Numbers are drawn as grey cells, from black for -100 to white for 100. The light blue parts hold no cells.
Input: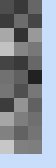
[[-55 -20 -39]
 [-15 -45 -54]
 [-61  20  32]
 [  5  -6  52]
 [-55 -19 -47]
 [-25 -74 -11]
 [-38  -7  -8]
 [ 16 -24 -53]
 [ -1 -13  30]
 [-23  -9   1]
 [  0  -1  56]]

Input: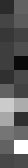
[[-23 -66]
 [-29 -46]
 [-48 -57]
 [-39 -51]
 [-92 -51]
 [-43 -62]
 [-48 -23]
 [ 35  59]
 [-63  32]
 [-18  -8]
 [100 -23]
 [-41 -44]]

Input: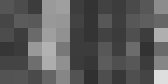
[[-40 -53  21  25 -52 -60 -48 -53 -42 -32  10 -33]
 [-29 -30  19  18 -48 -59 -32 -51 -32 -26 -20 -45]
 [-52 -17  25  14 -53 -59 -48 -54 -38 -52  37 -40]
 [-54  20  40  -6 -53 -53 -32 -51 -15 -61 -17 -58]
 [-47 -14  36  13 -54 -58 -28 -38 -32 -53   5 -47]
 [-34 -42 -21   5 -35 -62 -39 -56 -38 -47  74 -35]]

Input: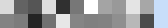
[[-22 -33  74 -62  -7 100  29  20  79  31  71]
 [ -3 -72 -11  81   4   0   2  12  44 -41   3]]

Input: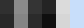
[[  9 -59 -72  72 -62]
 [  4 -66 -88  68 -69]]

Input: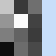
[[-55 -13  55]
 [ 97 -48  17]
 [-22 -54  -1]
 [-15 -43 -89]]

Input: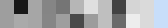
[[-81  30   4  -8  43  75  50 -48  67  71  24]
 [ 33  30   5  24 -43  22  50 -17  86  71  24]]
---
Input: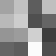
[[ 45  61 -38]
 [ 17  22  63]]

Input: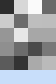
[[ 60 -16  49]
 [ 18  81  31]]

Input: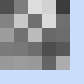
[[  3  57 -12]
 [ 22 -11  47]]

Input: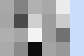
[[ 30 -41  63]
 [ 37  30  91]]

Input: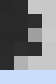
[[-67 -67 -64]
 [-68 -68  25]]

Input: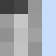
[[22 55 20]
 [14 50 26]]

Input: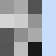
[[ 67  61  16]
 [-31  12  33]]
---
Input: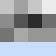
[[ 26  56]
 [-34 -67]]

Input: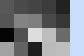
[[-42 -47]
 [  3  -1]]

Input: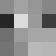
[[27 18]
 [72 21]]

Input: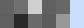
[[-12  62]
 [-68 -17]]

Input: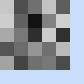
[[-39 -12]
 [-24 -86]]

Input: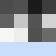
[[-37 -80]
 [ 55 -35]]

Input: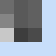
[[-30 -25]
 [-30 -25]]
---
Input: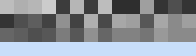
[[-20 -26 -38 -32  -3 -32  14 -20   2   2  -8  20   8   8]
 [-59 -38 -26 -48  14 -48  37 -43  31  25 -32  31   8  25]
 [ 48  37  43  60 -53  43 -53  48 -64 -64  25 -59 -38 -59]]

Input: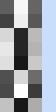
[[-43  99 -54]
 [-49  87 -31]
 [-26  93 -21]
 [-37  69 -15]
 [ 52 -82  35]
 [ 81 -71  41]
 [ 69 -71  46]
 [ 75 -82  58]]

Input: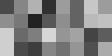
[[ 11  -6 -73 -32  11 -22  46  51]
 [ 62 -42 -52   5 -11  17 -37  34]
 [ 62 -17  -1  68  17  28 -47 -27]
 [-42   5  40 -62  22 -22  56  22]]

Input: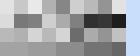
[[ 72  -5   0  62  34   0 -62 -57 -77]
 [ 28  28  22  22  10  10 -10 -10 -20]
 [ 45  39  67  45  67 -15  34  16  51]
 [ 77  57  83  39   5  62  45  16  77]]

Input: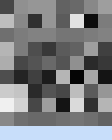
[[ 59  54 -67 -34 -44  48 -29  18]
 [ 48   7 -62  18 -29  77 -90  -3]
 [-39 -72 -50 -78  42 -96  30 -84]
 [ 88  65 -44  24 -84  71 -62  42]
 [ 42  -3 -39 -56 -29 -23  24 -50]
 [ 36 -44 -34 -18 -34  13 -67 -56]
 [  7 -13 -18 -18 -13  -8 -13 -23]
 [-13  -3   2   2  -8  -8  -3   2]
 [-44  13  18  18 -23 -18   7  24]]

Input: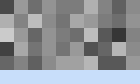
[[-20   3 -25   9  26  26  43 -31 -31  20]
 [ 59  20 -20  15  -3 -14  48 -31 -58   3]
 [-42  20 -14  15  -3  -3  38   3 -25   9]
 [-48  32  -9  15  -9  20 -36 -20  43   9]
 [ 38   3  48   9  -9  32  20  -3 -14  15]]
